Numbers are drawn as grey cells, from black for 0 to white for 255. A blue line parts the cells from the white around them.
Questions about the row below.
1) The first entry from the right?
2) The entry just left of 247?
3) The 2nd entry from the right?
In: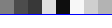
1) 179
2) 14
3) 207

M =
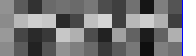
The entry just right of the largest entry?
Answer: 63
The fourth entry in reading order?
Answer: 106
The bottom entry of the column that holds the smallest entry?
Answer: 15
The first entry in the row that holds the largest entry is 139
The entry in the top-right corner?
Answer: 84
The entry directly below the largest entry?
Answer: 34
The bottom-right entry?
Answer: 113
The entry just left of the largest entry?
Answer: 192
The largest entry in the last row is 146
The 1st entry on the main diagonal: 146
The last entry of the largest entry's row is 63
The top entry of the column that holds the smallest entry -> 21
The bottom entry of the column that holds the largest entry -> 57
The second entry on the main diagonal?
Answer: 184
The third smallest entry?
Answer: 28
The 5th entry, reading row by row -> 113

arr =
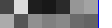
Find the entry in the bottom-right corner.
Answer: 100
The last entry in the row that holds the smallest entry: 163
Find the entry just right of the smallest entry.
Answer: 42
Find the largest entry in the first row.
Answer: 219

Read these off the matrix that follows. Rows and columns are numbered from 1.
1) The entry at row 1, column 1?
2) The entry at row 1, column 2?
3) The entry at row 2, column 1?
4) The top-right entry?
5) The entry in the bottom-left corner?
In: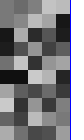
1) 121
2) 107
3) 121
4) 187
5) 172

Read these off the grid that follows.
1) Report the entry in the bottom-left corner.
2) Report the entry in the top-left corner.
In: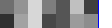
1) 48
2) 111

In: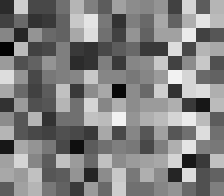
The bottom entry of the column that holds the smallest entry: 92
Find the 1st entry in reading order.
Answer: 43
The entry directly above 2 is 134
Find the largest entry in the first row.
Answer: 213
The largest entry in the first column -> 221
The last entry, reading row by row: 127
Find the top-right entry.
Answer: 181
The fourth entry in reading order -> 72
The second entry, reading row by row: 206
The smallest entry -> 2
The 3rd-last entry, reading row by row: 105
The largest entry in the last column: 193
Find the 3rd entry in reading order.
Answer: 72
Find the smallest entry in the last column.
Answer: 80
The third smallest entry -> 15
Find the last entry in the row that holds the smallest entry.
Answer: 168
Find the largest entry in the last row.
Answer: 206
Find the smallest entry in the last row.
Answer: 57

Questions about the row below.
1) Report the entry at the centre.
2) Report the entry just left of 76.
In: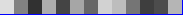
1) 103
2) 62

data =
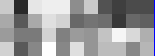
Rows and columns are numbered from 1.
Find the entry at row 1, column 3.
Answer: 230
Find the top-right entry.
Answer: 75
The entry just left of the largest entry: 135
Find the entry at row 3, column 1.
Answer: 155
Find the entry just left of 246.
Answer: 195
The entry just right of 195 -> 246
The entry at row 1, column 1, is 202
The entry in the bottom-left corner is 210
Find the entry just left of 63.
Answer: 82
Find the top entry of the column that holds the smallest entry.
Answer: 41
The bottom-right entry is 182
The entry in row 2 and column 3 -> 169
